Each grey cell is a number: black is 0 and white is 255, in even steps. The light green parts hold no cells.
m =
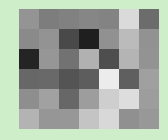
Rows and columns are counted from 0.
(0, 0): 148
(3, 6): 160
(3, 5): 95
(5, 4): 216
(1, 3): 31
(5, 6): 152
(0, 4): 131
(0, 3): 134
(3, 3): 93
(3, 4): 236
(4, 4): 206
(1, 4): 145
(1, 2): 73

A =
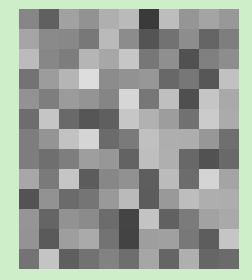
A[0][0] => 134
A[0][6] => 58
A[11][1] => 90
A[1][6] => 84
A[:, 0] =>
[134, 165, 187, 115, 146, 109, 125, 125, 167, 83, 149, 147, 115]
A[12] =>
[115, 196, 95, 114, 130, 110, 166, 101, 175, 102, 107]
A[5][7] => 157
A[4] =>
[146, 126, 155, 148, 133, 214, 119, 191, 79, 197, 169]
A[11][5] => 67
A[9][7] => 153
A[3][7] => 104
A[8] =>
[167, 122, 197, 92, 135, 145, 94, 187, 108, 212, 164]
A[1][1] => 138
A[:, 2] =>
[161, 136, 125, 181, 155, 105, 194, 126, 197, 107, 146, 158, 95]
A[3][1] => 156
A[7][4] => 151
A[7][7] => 175
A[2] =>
[187, 135, 125, 181, 167, 198, 119, 143, 81, 128, 141]
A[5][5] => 198
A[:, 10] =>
[152, 126, 141, 193, 169, 171, 111, 105, 164, 173, 169, 197, 107]
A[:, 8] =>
[149, 141, 81, 119, 79, 113, 173, 104, 108, 189, 123, 120, 175]
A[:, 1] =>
[96, 138, 135, 156, 126, 197, 148, 111, 122, 146, 101, 90, 196]
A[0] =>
[134, 96, 161, 146, 175, 186, 58, 189, 149, 164, 152]
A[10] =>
[149, 101, 146, 139, 108, 68, 195, 97, 123, 162, 169]
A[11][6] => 158
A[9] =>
[83, 146, 107, 117, 153, 186, 92, 153, 189, 174, 173]
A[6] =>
[125, 148, 194, 213, 107, 122, 192, 174, 173, 151, 111]

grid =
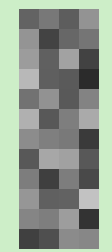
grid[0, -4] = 99
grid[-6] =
[140, 127, 121, 58]
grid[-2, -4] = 133
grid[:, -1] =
[147, 117, 66, 43, 131, 170, 58, 88, 73, 194, 51, 135]
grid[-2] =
[133, 126, 157, 51]
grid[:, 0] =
[99, 148, 156, 184, 114, 176, 140, 88, 125, 150, 133, 64]
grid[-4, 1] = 63

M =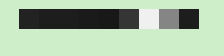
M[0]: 34
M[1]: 29
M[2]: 29

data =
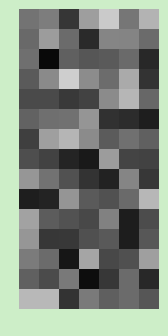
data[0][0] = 115
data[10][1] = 92
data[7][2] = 36
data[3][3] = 140
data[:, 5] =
[118, 132, 106, 170, 182, 44, 112, 68, 133, 106, 29, 29, 80, 107, 107]
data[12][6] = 159
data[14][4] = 95
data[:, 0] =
[115, 105, 111, 90, 74, 98, 63, 78, 150, 30, 162, 150, 123, 96, 184]
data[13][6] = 40
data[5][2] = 113
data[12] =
[123, 107, 22, 165, 72, 80, 159]
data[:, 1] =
[125, 156, 9, 138, 74, 111, 159, 66, 114, 35, 92, 55, 107, 75, 184]
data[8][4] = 34
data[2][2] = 96
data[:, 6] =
[179, 107, 40, 51, 103, 30, 96, 66, 55, 183, 76, 87, 159, 40, 86]
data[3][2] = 206
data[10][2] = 82
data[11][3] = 80
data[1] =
[105, 156, 107, 42, 133, 132, 107]
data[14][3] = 122
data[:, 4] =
[202, 133, 90, 108, 139, 49, 91, 156, 34, 81, 129, 89, 72, 55, 95]
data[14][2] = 51

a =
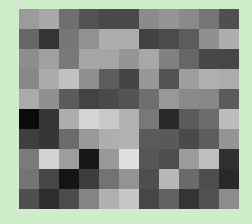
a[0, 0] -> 155
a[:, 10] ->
[79, 174, 70, 172, 91, 189, 148, 48, 41, 140]
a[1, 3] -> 145
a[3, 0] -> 135
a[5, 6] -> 120
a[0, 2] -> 111
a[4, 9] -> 135
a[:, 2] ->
[111, 119, 121, 193, 91, 173, 107, 157, 21, 76]
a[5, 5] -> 178
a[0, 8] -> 138
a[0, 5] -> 74
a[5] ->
[10, 54, 173, 212, 201, 178, 120, 40, 91, 109, 189]
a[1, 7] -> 75
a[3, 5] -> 69
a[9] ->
[79, 45, 76, 132, 176, 199, 70, 97, 52, 80, 140]
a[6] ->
[63, 54, 107, 153, 174, 177, 90, 89, 74, 93, 148]
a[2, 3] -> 166
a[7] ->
[123, 211, 157, 23, 153, 224, 86, 78, 155, 191, 48]
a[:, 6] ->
[139, 66, 167, 151, 111, 120, 90, 86, 78, 70]
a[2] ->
[141, 160, 121, 166, 165, 149, 167, 129, 103, 71, 70]
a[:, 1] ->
[168, 52, 160, 171, 144, 54, 54, 211, 70, 45]
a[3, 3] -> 142
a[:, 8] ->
[138, 92, 103, 158, 138, 91, 74, 155, 106, 52]
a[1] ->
[103, 52, 119, 145, 173, 174, 66, 75, 92, 144, 174]
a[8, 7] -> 183

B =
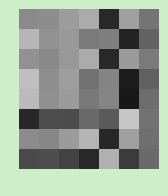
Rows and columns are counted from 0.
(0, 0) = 138
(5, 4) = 90
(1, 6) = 98
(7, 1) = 78
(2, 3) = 171
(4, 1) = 144
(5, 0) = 39
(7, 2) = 67
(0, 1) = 141
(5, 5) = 198
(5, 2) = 76
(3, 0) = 191
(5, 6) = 114
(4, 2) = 155
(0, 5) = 159
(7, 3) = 40

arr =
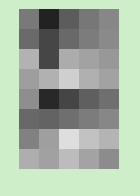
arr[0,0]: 121
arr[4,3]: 95
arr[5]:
[104, 99, 111, 124, 135]
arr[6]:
[129, 159, 222, 194, 180]
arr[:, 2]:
[92, 105, 172, 207, 69, 111, 222, 188]
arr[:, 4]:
[135, 138, 152, 162, 111, 135, 180, 140]
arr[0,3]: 119
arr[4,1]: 40
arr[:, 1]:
[34, 70, 70, 177, 40, 99, 159, 161]
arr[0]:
[121, 34, 92, 119, 135]
